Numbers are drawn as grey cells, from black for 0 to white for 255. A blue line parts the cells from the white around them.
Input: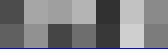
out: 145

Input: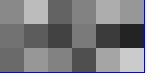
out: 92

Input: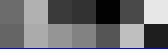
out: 171

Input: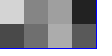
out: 111

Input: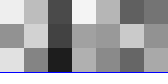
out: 210

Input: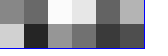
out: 37
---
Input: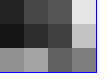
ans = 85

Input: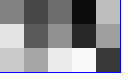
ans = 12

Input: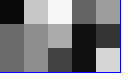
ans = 99

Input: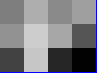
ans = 138

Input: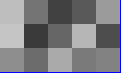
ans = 89

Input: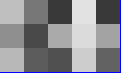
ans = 226

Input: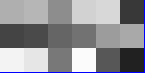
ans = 216

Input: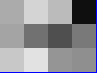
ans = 187
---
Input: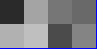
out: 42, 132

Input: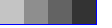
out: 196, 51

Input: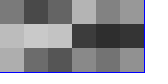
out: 122, 145

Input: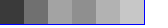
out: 58, 199

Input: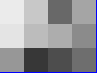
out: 235, 110

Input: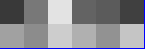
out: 57, 197
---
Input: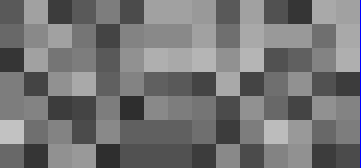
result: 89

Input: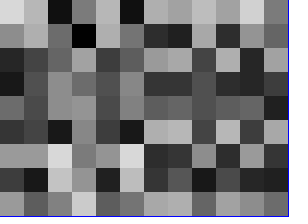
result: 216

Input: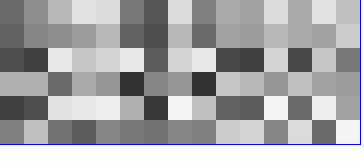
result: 107

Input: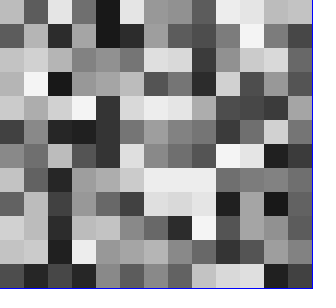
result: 188

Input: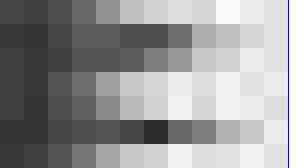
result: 72
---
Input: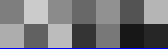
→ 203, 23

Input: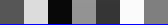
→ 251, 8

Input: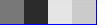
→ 229, 43

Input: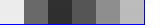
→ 236, 47

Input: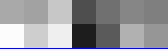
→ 252, 29

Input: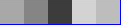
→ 211, 60

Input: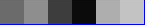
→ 195, 11

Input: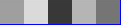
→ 218, 56

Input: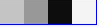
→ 244, 13
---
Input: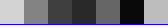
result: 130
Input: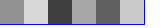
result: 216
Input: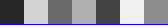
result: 211
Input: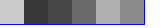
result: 56
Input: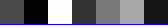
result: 2
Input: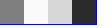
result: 250
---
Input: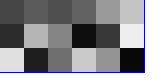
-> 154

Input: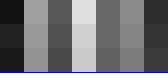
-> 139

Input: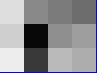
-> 123

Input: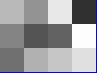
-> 232

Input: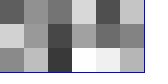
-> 79

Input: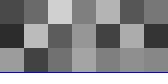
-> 86

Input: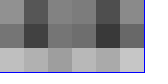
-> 78
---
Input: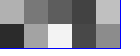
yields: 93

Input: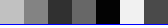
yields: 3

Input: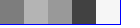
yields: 153

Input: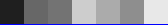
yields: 171

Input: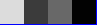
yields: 59

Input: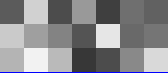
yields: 63

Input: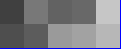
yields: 98

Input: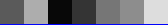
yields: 118
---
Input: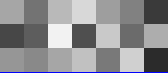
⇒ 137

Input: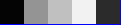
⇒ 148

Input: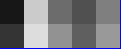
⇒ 221

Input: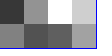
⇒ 82

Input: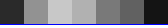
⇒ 146

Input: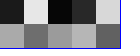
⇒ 110

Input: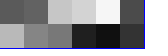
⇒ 133

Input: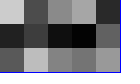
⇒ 189

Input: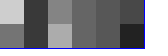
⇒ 57
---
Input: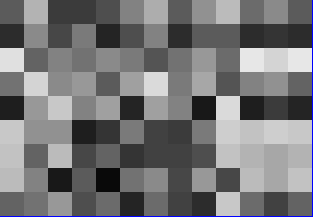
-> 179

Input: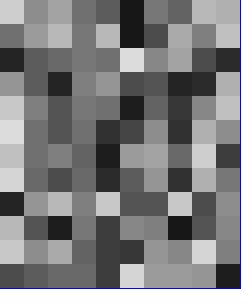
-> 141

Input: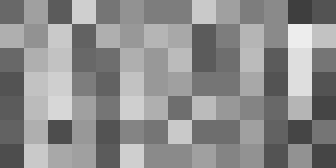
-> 160

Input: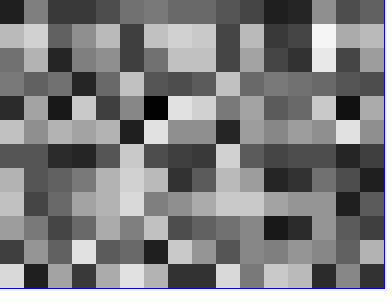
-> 127

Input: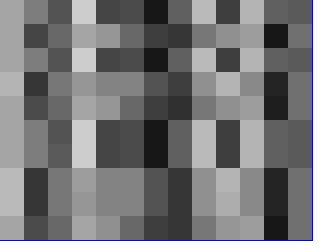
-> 125

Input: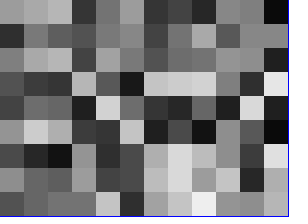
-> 169
